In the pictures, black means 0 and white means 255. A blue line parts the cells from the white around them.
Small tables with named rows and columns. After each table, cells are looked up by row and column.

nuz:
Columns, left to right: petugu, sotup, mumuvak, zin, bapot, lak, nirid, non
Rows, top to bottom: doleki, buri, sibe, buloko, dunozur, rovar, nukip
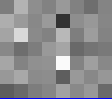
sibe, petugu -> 164
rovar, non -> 151
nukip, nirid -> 152
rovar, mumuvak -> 139
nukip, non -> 106
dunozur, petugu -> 166
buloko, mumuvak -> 125
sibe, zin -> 130
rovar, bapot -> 94
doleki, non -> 132
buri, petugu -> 174

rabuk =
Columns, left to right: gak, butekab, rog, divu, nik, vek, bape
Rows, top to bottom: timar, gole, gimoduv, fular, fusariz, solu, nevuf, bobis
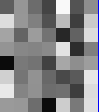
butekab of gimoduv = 100
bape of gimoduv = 220
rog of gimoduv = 156
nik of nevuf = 112
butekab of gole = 151
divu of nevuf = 109
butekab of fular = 135
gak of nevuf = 233
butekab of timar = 150
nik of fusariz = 167
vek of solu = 90
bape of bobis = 223
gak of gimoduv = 164
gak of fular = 148

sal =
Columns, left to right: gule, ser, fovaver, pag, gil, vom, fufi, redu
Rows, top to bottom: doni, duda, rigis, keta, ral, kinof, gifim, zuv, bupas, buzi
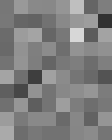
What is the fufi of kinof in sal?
105
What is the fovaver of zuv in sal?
94
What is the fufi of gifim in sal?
150
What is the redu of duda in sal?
49
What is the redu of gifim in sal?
124
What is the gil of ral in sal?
120
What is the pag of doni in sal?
136
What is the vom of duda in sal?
152
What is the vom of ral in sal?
126
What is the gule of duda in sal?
120
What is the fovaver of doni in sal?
137
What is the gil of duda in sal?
137
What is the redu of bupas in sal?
149
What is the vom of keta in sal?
147

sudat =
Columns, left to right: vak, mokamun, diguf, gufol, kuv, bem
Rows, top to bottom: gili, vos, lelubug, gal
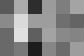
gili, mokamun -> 171
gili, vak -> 90
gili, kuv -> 126
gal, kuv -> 107
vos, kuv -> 111
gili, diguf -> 45
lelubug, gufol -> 163
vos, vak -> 138
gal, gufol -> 134
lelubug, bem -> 132
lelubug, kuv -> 137
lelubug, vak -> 105
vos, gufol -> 157
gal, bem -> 157

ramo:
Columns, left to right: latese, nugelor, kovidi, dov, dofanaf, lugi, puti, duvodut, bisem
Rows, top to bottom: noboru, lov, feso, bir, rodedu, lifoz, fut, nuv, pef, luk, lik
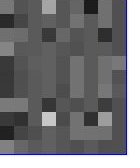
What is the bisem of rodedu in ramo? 120
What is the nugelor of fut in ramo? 80
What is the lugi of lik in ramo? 80
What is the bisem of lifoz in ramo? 82
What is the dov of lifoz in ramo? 96
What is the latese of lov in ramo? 42
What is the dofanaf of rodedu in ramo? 83
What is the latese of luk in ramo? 33
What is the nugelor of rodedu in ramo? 83
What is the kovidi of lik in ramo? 90
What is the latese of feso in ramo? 111
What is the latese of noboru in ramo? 119
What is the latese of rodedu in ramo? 57
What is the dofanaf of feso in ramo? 103
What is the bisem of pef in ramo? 80
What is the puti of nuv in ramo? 90

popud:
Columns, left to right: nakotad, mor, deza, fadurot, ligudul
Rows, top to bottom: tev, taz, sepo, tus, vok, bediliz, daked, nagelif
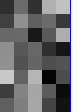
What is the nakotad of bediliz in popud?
200
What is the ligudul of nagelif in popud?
18
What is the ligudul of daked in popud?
11
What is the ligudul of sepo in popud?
173
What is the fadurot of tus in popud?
47
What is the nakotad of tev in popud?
47
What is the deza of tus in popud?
103
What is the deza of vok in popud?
101
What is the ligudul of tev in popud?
193
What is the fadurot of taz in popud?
107
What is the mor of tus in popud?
87
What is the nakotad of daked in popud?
61
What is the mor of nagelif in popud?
127
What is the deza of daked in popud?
166
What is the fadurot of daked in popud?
91
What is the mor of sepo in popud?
105
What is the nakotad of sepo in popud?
104
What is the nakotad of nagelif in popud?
95
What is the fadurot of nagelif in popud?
68

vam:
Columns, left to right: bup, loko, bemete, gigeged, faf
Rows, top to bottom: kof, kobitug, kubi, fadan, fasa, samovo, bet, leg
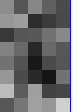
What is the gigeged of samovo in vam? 21
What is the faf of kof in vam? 75
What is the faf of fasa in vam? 85
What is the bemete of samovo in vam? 41
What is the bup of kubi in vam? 56
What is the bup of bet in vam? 188
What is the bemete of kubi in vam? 88
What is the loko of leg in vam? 118
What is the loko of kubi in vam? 86
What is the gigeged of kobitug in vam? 59
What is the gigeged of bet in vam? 66
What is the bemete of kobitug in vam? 45
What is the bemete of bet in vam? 159
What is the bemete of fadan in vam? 40
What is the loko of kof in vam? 85
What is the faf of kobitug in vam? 73
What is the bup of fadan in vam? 130

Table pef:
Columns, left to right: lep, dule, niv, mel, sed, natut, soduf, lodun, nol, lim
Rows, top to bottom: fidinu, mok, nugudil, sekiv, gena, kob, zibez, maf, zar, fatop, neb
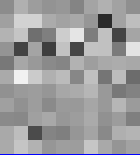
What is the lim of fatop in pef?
180
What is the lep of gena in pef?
120
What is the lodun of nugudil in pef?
193
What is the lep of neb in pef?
170
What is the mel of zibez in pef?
150
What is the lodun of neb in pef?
169
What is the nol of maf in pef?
182
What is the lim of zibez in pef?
130
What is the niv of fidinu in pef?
157
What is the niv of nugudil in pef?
111
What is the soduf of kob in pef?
192
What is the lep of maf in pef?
160

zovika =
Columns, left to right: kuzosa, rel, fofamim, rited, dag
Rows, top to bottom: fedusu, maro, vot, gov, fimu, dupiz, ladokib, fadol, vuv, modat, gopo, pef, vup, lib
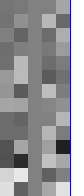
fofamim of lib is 129
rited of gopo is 159
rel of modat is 108
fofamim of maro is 129
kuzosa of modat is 108
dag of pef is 167
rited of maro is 183
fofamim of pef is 129
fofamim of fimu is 129
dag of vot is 173
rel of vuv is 101
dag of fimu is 123
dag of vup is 128
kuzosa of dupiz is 153
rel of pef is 44
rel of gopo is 165
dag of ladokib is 125
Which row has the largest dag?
lib

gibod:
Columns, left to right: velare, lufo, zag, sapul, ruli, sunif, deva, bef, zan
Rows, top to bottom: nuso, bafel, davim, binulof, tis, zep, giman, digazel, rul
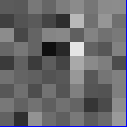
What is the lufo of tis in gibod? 97
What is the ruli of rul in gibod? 95
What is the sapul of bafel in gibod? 68
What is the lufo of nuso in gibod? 89
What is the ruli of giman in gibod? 84
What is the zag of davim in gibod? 100
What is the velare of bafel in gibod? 64
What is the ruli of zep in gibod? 88
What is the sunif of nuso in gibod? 139
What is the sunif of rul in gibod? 121

